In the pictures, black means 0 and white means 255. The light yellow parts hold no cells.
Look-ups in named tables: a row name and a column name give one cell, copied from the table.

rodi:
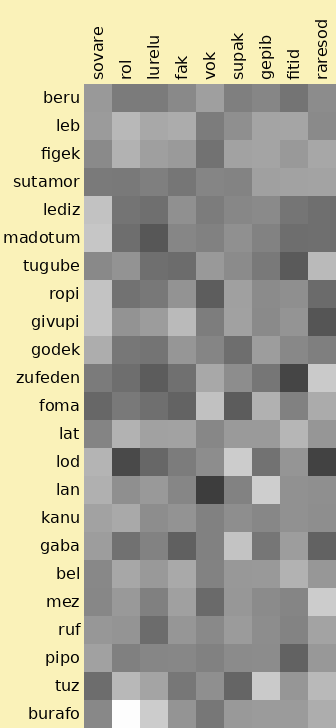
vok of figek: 114
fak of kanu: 147
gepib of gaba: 118
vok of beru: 159
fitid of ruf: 131
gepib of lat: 154
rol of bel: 167
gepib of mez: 139
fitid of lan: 145
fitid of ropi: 143
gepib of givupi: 138
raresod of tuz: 185
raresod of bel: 151
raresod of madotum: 111
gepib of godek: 157
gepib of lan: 206
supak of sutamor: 131
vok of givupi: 125

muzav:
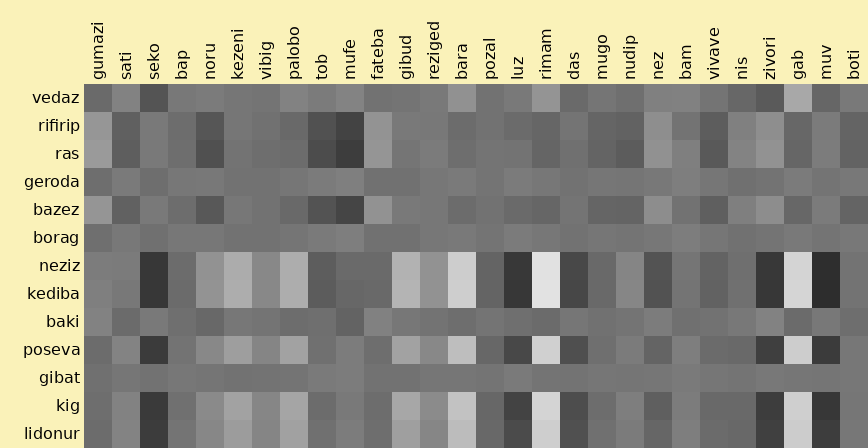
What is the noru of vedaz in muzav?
123
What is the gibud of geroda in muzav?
113
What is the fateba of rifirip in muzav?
147
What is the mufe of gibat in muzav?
124
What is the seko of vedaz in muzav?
84
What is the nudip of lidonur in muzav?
123

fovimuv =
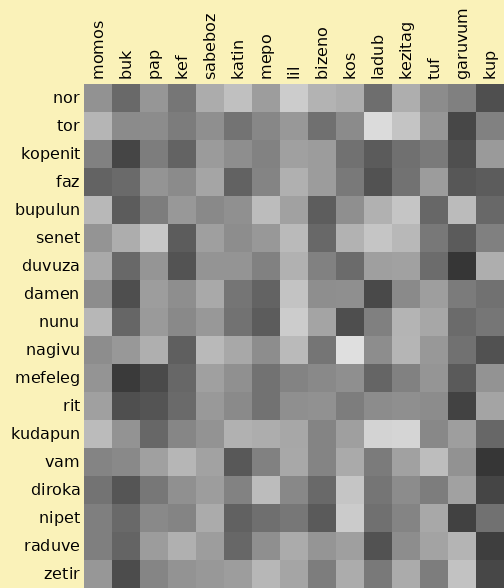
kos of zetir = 172
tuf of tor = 150
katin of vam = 88
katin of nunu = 114
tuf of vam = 189
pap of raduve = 156
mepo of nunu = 92
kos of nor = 173
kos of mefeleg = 143
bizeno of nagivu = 117
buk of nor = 105
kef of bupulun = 152
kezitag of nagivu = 181
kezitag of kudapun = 213
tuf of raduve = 163
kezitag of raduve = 141
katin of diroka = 130
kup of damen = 113
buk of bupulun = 92
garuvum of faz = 87

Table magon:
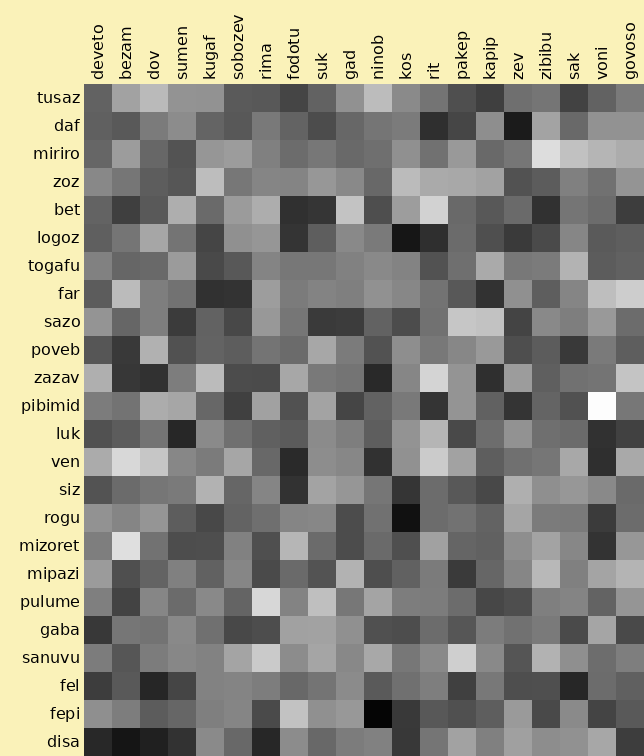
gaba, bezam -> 118
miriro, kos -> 144
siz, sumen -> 122
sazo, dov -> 126
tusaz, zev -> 111
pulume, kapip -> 71
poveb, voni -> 122
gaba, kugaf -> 112
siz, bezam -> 107
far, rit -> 115
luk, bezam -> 92
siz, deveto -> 83
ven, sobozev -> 166
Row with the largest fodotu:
fepi

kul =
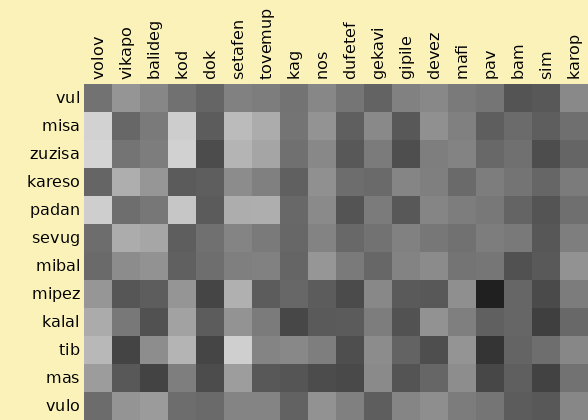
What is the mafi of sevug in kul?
113
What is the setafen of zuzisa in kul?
180
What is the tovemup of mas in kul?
88
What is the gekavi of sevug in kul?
114
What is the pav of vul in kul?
117
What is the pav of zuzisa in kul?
104
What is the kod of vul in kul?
113
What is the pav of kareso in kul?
125
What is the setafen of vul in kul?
129
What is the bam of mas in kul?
95
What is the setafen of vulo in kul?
132
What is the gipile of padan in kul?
88
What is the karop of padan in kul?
111

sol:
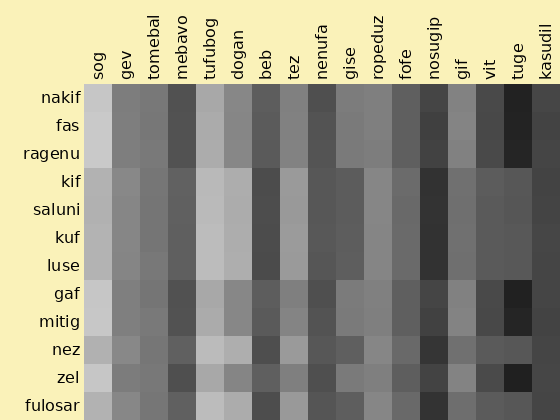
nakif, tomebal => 120
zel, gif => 131
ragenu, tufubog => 172
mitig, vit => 72
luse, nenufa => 86
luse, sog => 179
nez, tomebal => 118
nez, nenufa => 87
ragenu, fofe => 95
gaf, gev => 127

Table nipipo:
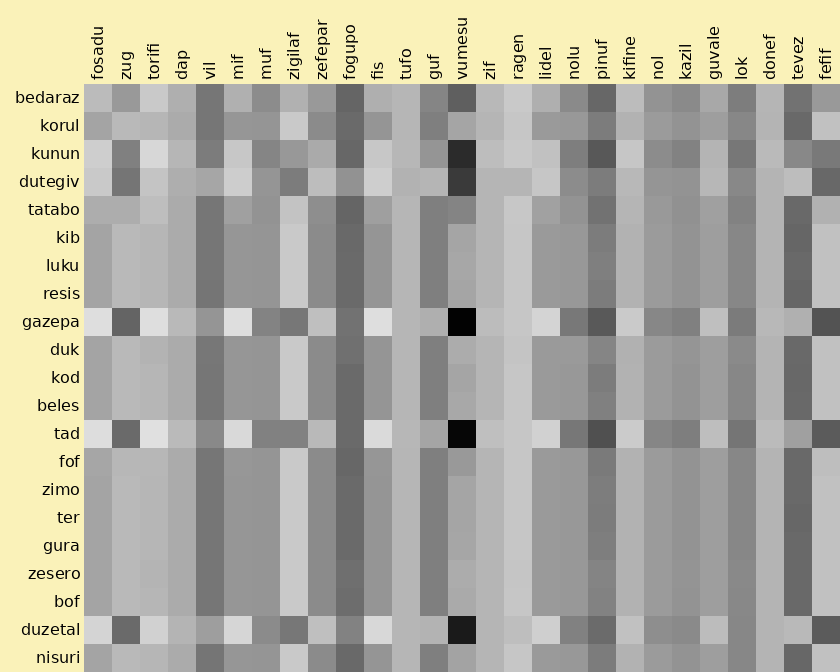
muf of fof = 149
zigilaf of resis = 201
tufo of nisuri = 182
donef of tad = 187
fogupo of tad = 106
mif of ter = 150
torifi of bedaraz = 201
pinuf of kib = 124
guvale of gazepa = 191
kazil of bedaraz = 138
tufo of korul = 182

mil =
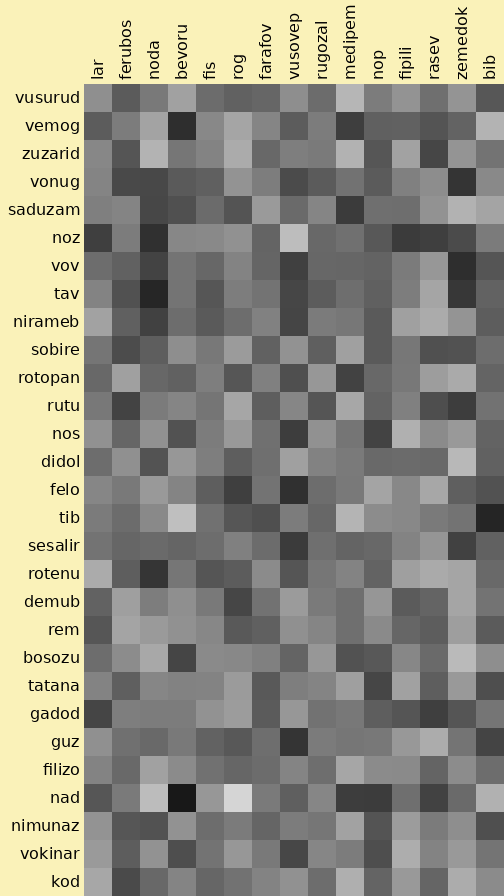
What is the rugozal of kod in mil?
109
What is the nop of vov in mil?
99
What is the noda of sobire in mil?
94
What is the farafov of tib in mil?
79
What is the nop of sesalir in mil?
104
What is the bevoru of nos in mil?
82
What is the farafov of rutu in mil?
94
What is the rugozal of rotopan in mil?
151
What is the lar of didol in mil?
109
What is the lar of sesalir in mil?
115
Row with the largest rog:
nad

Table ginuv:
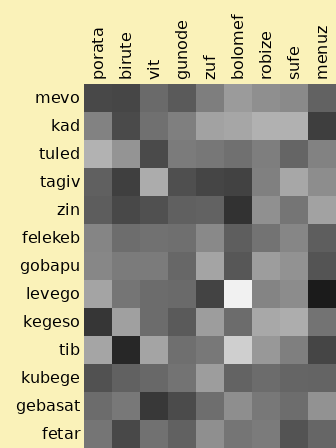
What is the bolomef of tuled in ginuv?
112
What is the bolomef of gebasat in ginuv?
142
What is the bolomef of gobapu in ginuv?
87
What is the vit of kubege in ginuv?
104
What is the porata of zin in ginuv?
93
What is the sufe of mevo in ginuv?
138
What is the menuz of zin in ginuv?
162
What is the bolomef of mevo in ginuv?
155
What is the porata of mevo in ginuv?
72
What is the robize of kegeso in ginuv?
168
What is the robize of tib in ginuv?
152
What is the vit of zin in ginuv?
80
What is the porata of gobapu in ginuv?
135
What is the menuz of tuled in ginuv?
130
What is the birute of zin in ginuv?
72
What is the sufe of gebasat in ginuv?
109
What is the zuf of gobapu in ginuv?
164

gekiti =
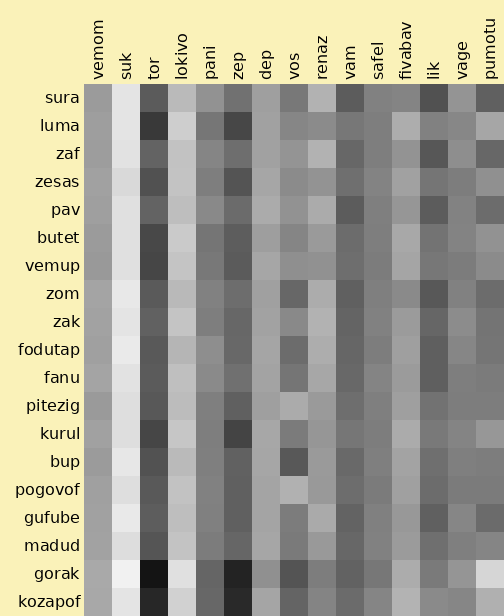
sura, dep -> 159
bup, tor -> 82
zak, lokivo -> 196
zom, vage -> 129
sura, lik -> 81
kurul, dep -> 167
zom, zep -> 109
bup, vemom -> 155
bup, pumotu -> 125
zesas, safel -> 131
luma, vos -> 134
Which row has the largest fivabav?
kozapof

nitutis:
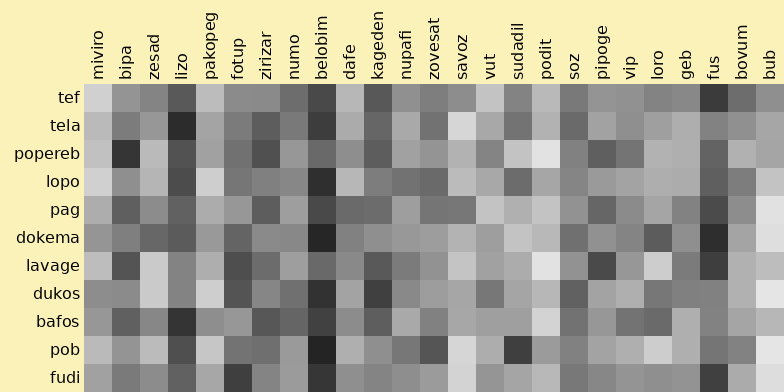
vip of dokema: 132
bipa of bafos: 96
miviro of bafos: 151
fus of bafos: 130
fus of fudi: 64
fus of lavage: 62
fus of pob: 117
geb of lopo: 172
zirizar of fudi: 132
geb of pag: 130
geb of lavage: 123
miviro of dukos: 141
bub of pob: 229
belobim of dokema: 38
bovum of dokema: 164
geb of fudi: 147
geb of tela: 174
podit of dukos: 183
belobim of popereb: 105

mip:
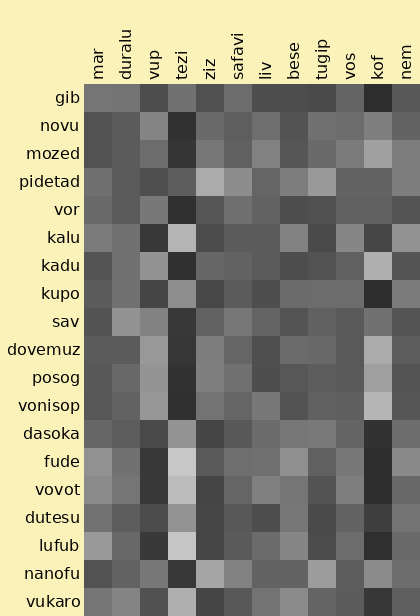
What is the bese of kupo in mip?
107
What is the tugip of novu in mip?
113
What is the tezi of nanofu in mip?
56
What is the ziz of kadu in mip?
102
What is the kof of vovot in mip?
45
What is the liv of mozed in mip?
129
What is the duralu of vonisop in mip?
98
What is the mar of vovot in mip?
138
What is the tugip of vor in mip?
81
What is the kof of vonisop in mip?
181
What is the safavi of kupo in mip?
92
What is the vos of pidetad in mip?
99
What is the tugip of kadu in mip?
82
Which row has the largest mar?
lufub

